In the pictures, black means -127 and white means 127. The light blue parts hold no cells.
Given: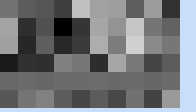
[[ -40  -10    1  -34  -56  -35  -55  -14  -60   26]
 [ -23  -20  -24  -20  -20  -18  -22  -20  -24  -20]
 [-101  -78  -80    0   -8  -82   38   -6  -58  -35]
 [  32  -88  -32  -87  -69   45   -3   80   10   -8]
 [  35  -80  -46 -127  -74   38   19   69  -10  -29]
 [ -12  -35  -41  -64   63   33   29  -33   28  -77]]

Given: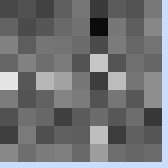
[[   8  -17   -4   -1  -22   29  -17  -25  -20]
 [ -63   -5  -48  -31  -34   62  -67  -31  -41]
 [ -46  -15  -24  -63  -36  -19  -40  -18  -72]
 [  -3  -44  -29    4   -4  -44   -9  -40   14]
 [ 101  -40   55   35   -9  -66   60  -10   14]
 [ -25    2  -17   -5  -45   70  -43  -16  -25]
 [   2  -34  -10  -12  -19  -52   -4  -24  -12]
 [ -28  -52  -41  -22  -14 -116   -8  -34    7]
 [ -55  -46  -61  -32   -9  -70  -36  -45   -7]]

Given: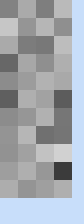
[[ 45  20  31  47]
 [ 30  47  23 -68]
 [ 18  33  66  81]
 [ 20  54 -15 -10]
 [ 12  22  49  -9]
 [-32  47  34 -35]
 [ 12  28  50  41]
 [-24  39  15  47]
 [ 42  -3  -7  61]
 [ 70  21  54  15]
 [  2  42  -1  58]]

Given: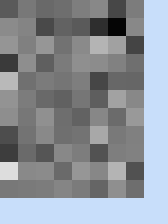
[[  -7   -5   -3    5   -4  -26   15  -17]
 [  93    9   11  -21   22    7   52  -46]
 [ -66  -21  -42    8   -2  -45   -1    1]
 [ -50  -12    9  -16  -12   40   -6    0]
 [  14   -8   16  -17  -29    7  -20   25]
 [  19   -3  -22  -30   -9  -33   34    8]
 [  57  -15   -4  -10   -1  -57  -24  -25]
 [ -69   14  -32   -4   15   12    1  -16]
 [  21    0   22  -13   10   52   33  -59]
 [  11    4  -54  -29  -37  -81 -122    8]
 [ -37   -7  -22  -17   -1    8  -56   -3]]

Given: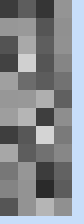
[[-42  19  53  16]
 [  4  19 -85 -35]
 [ -8  22 -67 -29]
 [ 39 -34 -14   7]
 [-65 -40  84  -5]
 [ 30  53 -65  14]
 [ 23  24  47 -31]
 [ 32 -19 -35 -13]
 [-61  80 -42   5]
 [-44  41 -33  17]
 [ 23  25 -42  16]
 [-67 -34 -74  20]]

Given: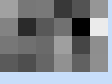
[[ -37  -49  -25   17  -30   15]
 [  -8  -15  -21   31  -58   14]
 [   3  -85  -39  -14 -126  107]
 [  33   -8   -6  -71  -44   22]]

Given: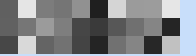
[[-56  89 -27 -13 -59 -91 -14   5 -88  65]
 [-30  -9  27  -1 -57 -69 -40 -15   5 -90]
 [-31 101  -3 -10  17 -96  85  27  28 102]]

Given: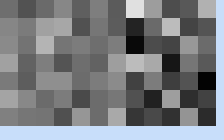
[[   0   -9  -11  -47   22  -19   41  -73  -54  -78   20  -84]
 [  36    8  -20   -3  -53  -19   -8  -46  -94   30  -81  -61]
 [  -5  -34   15   15  -19   -3   11  -62   -3  -65  -44 -124]
 [  33  -29   -1  -43  -17  -29   30   60   41 -105   -9  -38]
 [  10  -12   52  -10   -3  -17   -2 -118  -51  -59   24  -20]
 [   6   -4   33   39  -46   -9  -35  -92  -21   60  -59  -43]
 [ -17  -45  -21    7  -32   -1  -36   96   29  -50  -39   49]]

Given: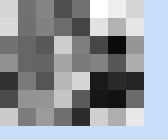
[[  74   -3   27  -15  -84   79   46  104]
 [ -52   19   21   69  -37 -105 -110  -20]
 [ -77   -5  -42   56   86 -102  -86  -90]
 [  16  -25  -27   37   -5    2  -41   45]
 [ -13  -25  -39   76   -2  -57 -116   21]
 [  89  -15    1  -19  -59   98   50  102]
 [  85  -13    4  -47  -14  127  110   85]]
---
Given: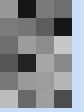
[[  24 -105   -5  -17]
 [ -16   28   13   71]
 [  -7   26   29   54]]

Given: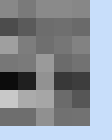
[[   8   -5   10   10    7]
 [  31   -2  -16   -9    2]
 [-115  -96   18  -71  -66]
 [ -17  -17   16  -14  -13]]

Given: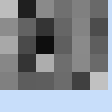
[[  61  -96   10  -15    0  -22]
 [  40  -53 -113  -32   10  -33]
 [   0  -34  -33  -19  -63   65]]

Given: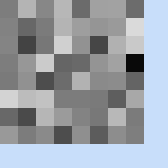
[[ -2  52   7  55 -20  33  34 -19]
 [  4 -60  -8  80  18 -57  49  73]
 [ -5  17 -50 -19  50  10  12 -27]
 [-23 -53  54  27   3  -7  56  -4]]

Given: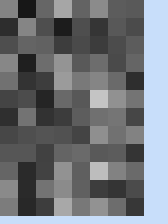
[[   4 -104  -25   38  -28   11  -35  -38]
 [ -49  -27  -30  -66  -53  -67  -51  -35]
 [ -14  -76  -66   27   -6    5  -21  -81]
 [ -80  -12  -77  -67  -34  -15  -10  -57]
 [ -41  -41  -62  -27  -21  -38  -35  -75]
 [  10  -85  -12   11  -31  -66  -75  -52]]

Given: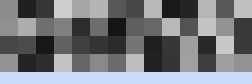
[[  13  -95  -73   79   37   53  -40  -55   56 -102  -91   54  -39   64]
 [ -55  -51 -104  -29  -64  -74  -84  -10  -96  -72   31  -87   72  -69]]
